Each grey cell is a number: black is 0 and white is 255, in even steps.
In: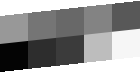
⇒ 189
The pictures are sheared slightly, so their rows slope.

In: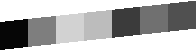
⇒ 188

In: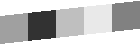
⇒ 191

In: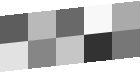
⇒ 226

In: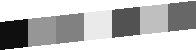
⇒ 191

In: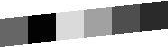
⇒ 161
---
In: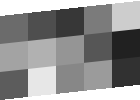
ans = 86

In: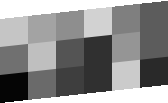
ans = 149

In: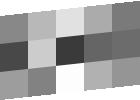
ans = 101

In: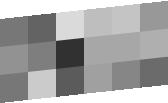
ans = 167

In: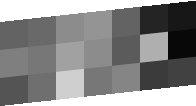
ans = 175

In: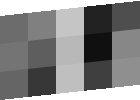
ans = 16

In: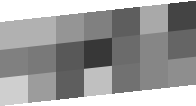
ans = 134

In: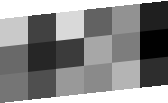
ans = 125

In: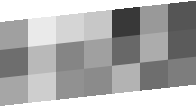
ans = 172

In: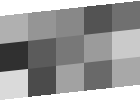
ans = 155
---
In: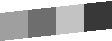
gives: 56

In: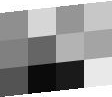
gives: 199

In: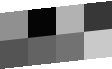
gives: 55

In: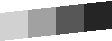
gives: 37

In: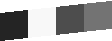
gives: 115

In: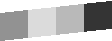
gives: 52

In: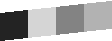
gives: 178

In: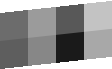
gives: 195
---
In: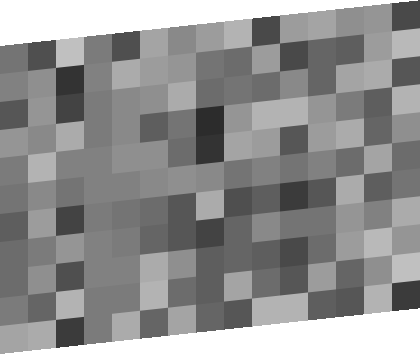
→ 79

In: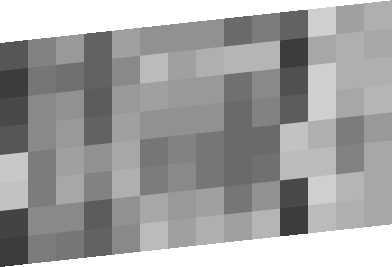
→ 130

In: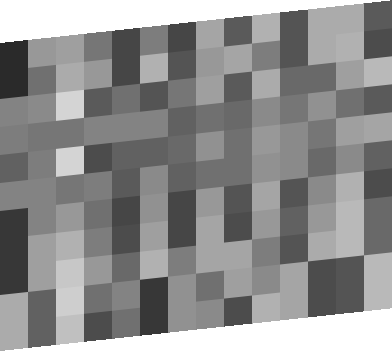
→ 152

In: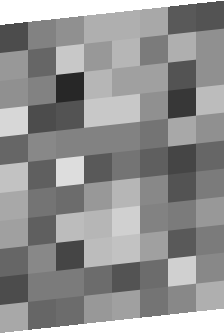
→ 130

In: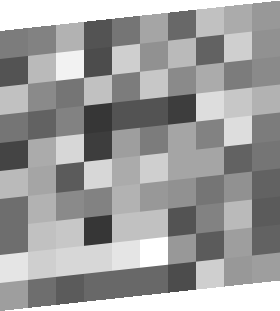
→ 130

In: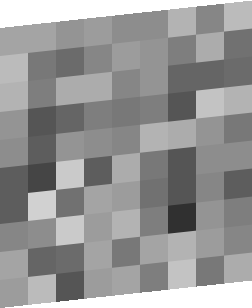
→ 164
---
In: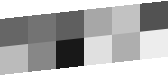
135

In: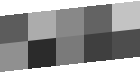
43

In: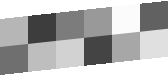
190

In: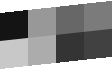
172

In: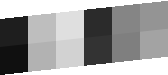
178

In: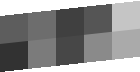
123

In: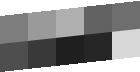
57
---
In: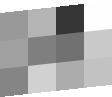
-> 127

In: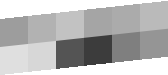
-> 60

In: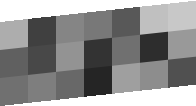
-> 112

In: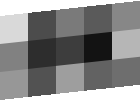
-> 61

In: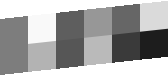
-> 186

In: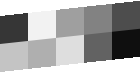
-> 222

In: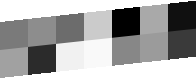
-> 135

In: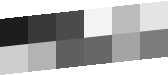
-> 103

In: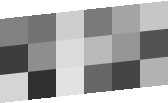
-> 185
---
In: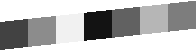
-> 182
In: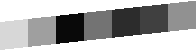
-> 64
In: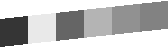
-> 145
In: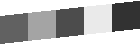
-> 234
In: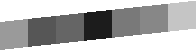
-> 135
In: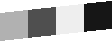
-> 238
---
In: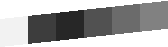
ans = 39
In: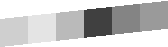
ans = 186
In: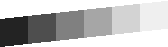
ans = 128
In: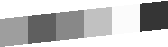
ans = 136
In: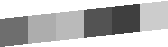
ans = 186
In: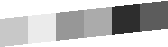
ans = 151
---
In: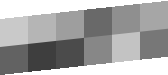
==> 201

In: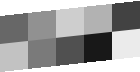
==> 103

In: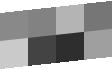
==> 137

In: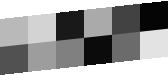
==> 185

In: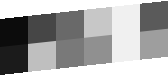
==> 12

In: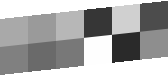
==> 169

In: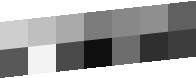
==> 206

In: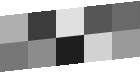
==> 175

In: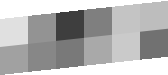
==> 224

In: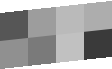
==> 86
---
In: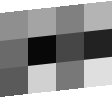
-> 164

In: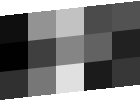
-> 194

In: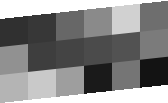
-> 138

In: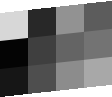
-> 40

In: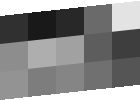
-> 40

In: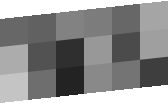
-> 124
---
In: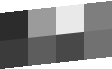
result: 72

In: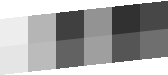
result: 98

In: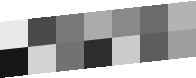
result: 114

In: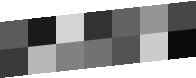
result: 129

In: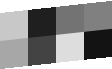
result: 221

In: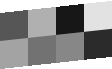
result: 135

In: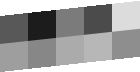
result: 171

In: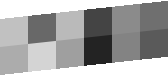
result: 159

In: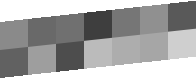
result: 77
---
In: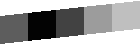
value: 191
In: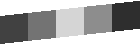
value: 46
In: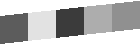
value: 144
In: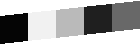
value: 104
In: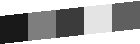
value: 95
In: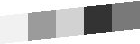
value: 121
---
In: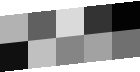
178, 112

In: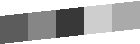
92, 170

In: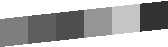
126, 50

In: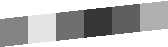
131, 175

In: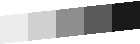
236, 26

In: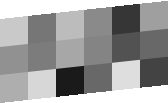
201, 67

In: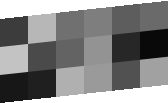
60, 161
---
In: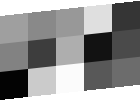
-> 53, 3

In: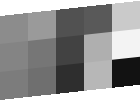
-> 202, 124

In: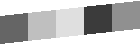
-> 144, 101

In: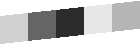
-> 181, 208

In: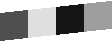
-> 158, 79

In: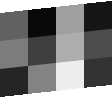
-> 22, 37

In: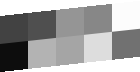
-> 252, 13

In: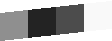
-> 249, 143

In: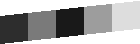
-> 221, 45
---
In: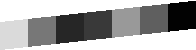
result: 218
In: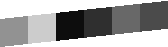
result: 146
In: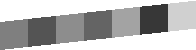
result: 127
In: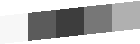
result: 247
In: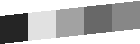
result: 37
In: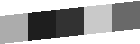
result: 172
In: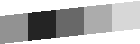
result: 146
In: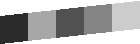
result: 43
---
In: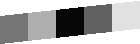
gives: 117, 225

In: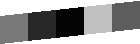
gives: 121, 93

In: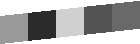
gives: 153, 105

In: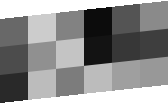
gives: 104, 152

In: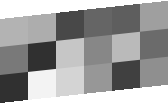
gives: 179, 143

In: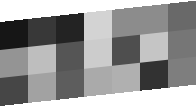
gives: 22, 126

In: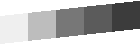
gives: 239, 60

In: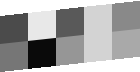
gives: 75, 169
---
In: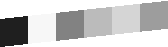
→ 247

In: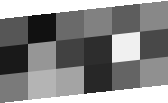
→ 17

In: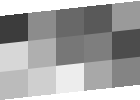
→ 140

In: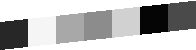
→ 245

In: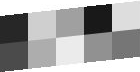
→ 207

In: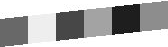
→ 238
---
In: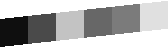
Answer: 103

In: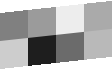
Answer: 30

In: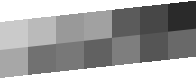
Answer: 126

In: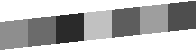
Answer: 93

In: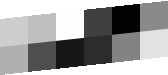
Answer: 44

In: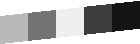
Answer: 239

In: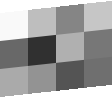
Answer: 147
